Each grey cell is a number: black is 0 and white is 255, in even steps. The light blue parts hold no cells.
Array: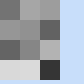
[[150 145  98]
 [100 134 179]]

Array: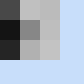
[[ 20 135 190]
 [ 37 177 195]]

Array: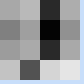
[[128 159   4]
 [156 170  41]]

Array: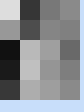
[[152  77 133]
 [ 17 185 159]]

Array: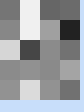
[[135 240 160]
 [214  70 139]]

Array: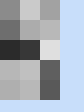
[[110 172 184]
 [ 43  55 223]]
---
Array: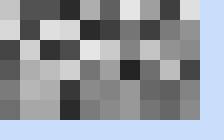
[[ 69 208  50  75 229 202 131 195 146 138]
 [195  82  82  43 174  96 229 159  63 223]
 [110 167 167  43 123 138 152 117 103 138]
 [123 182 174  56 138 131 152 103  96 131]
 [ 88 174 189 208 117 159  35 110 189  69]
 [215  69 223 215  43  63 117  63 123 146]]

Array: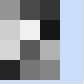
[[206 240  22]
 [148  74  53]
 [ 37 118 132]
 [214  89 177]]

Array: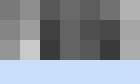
[[149 201  58  99  87  58 171]
 [133 157  65  99  79  73 165]
 [121 141  87 105  93 113 178]]

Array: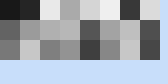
[[120 199 127 147  63 135 199  71]
 [ 99 155 176 183  85 163 191  79]
 [ 24  37 233 170 213 239  56 219]]

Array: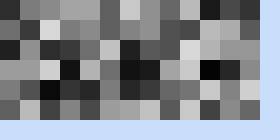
[[124  81  10  52  39 124  39  58 103 116 200 131 207]
 [ 32 144  45  58 110 193  32  89  81 215 179 150 150]
 [ 95 186  66 131  73 156 164 193  89 200  66 138 103]
 [ 45 124 138 164 164  95 200 144 103 186  25  73  52]
 [156 156 207  18 179 110  18  25 164 200   4  39 138]
 [110  58 215 124 138  95 131 144  81  73 186 172  89]]

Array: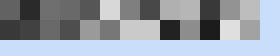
[[ 57  65 105  78 154 119 202 202  34 141  28 223 162]
 [ 98  42 111 105  86 216 127  72 176 182  57 147 189]]
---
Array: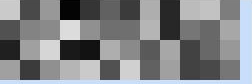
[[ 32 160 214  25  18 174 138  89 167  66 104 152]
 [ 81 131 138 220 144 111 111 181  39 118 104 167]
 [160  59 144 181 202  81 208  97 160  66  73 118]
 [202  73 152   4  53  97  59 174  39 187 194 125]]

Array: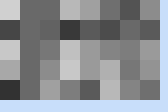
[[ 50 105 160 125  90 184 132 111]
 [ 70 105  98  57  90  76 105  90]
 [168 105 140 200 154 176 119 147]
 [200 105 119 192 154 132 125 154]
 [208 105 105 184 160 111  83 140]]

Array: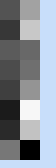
[[ 27 247]
 [ 42 194]
 [ 55 200]
 [ 63 148]
 [ 76 111]
 [ 83 162]
 [ 91 104]
 [119   0]]

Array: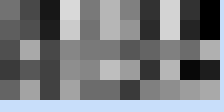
[[ 58  87  65 142 134 190 157  50 182   8  29]
 [ 79 169  72 134 121 121  87 100 128 108 176]
 [ 94  79  29 203 114 182 149  43 211  36   0]
 [100 163  65 163 108 108  58 128 142 157 169]
 [114  72  23 217 121 182 128  50 211  50   0]]

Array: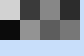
[[ 11 147  93 119]
 [210  58 135  44]]

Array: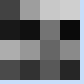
[[ 24  16 116  10]
 [ 66 158 200 207]
 [ 74  50  88  38]
 [173 151 102 138]]

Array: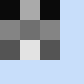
[[ 10 170  10]
 [ 84 227  84]
 [132 112 132]]

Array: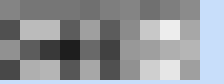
[[ 72 175 181  86 167  80 145 207 230 159]
 [ 80 187 187  92 159  92 139 200 237 167]
 [132 118 118 118 112 126 132 112 126 139]
 [145  92  57  30 105  65 152 159 175 181]]

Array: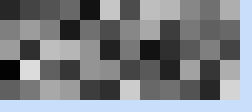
[[  3 220  96  54 148 141  68  89  33 162  54 174]
 [ 39  68  83 104  18 198  76 190 182 135 112 174]
 [ 96 120 168 156  61  47 204 104 112  83  39 212]
 [127 156 127  25 112  76 135 168  61 120  96 104]
 [156  47 190 182 148  33 120  18  47  89 127  68]]
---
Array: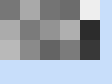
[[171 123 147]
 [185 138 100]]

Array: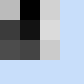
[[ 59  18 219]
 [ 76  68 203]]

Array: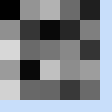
[[144  53   9]
 [215 106 118]]

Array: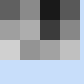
[[159 173  59]
 [208 148 162]]

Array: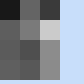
[[ 94 122 203]
 [ 91  79 140]]

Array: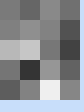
[[128 143 130]
 [184 198 119]]
